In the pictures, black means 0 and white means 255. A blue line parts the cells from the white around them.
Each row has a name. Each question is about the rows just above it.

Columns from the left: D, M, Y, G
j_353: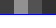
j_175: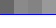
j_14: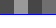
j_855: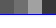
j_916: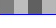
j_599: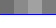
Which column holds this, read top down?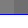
D
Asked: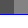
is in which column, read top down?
Y
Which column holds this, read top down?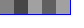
Y
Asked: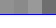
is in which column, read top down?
M
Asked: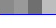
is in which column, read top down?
M
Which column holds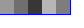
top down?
G
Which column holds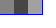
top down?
Y

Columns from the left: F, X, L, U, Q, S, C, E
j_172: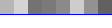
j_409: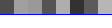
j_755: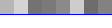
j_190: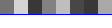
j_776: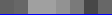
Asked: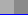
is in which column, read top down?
Q
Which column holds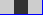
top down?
S
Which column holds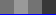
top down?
L

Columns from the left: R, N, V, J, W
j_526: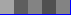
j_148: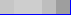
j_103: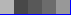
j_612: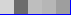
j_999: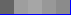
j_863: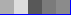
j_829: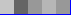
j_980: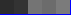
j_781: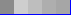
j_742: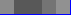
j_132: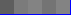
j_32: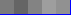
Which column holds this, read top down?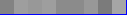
W
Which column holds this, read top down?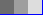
N
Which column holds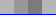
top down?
J

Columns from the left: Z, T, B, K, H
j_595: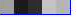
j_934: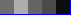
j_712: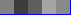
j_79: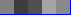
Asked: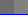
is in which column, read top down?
Z
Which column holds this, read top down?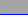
K
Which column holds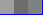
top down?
Z
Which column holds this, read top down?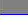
Z

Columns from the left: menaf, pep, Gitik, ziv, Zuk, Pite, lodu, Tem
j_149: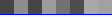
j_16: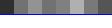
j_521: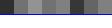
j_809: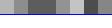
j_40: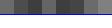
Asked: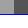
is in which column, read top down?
Tem
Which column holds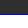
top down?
menaf
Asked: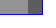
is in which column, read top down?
Gitik

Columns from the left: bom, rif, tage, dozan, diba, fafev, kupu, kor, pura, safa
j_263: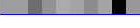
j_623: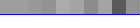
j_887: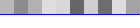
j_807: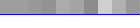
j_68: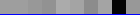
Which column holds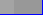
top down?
safa
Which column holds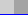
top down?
kor
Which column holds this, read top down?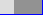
dozan
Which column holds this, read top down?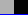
pura

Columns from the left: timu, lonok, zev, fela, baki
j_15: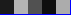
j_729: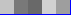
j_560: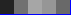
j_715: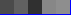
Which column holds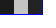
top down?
timu
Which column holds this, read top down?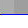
baki
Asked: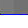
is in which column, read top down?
lonok
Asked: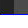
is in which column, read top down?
timu

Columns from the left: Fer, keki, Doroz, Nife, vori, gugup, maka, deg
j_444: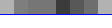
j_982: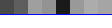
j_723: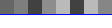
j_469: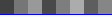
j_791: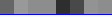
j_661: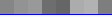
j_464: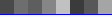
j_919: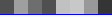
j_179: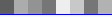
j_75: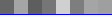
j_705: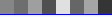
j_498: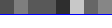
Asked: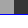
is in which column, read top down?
deg
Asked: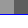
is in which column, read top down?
Doroz
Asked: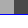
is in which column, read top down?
gugup
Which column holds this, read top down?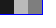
vori
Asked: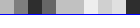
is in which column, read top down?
vori

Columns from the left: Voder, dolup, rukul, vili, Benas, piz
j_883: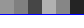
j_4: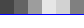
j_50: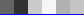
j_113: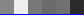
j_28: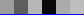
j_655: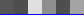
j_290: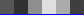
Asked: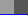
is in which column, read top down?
Voder
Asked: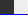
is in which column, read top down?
dolup
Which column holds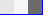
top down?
vili
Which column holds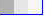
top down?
vili
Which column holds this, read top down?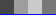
rukul

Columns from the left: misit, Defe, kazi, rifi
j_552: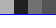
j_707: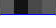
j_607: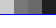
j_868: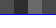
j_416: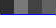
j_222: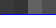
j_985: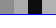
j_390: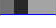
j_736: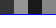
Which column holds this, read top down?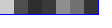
misit
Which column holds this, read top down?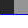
Defe
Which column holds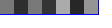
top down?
Defe

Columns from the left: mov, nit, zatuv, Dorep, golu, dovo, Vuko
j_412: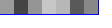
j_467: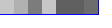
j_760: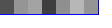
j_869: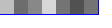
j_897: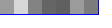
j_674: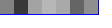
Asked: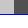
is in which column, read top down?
mov
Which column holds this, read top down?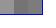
Vuko
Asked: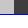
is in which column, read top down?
Dorep

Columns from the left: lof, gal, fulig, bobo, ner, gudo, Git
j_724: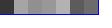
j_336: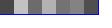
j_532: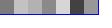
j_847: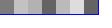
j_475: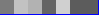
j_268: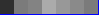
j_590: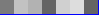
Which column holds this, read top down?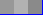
bobo
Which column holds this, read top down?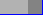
fulig
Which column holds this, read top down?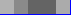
bobo
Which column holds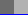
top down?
fulig
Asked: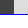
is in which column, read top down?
gudo
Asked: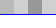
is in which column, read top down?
ner
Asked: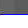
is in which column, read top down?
Git

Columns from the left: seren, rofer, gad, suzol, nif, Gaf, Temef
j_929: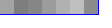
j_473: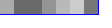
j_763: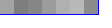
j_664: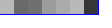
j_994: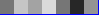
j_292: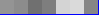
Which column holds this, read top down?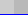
Gaf
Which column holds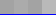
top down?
seren

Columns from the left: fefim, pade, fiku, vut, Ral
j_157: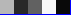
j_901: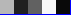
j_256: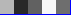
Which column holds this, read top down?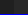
pade
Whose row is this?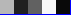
j_901
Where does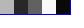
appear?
j_157
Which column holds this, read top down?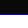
Ral

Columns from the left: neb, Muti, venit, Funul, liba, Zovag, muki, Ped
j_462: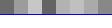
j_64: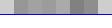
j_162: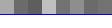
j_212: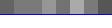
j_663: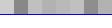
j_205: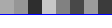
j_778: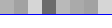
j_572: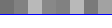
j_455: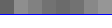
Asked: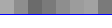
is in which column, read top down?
muki
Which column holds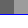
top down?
Funul
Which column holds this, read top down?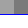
muki
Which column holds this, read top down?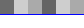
neb
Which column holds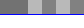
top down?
liba
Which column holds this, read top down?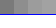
muki

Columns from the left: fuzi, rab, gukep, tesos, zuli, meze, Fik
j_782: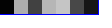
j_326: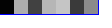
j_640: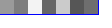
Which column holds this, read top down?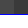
meze
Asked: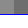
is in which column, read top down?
Fik
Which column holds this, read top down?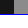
Fik
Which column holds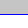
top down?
zuli
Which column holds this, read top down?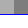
rab
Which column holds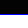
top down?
fuzi

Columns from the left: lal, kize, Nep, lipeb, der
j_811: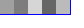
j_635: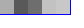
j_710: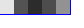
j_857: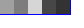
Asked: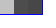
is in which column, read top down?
lipeb
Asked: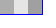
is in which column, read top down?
lal
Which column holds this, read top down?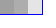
lal
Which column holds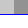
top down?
der
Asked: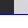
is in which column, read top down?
Nep
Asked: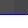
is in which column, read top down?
lipeb
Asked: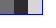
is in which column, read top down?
Nep

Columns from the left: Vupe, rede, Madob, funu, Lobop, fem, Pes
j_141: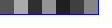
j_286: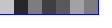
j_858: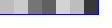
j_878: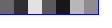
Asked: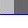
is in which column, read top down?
Vupe
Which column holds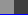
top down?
funu
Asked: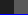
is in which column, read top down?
Lobop

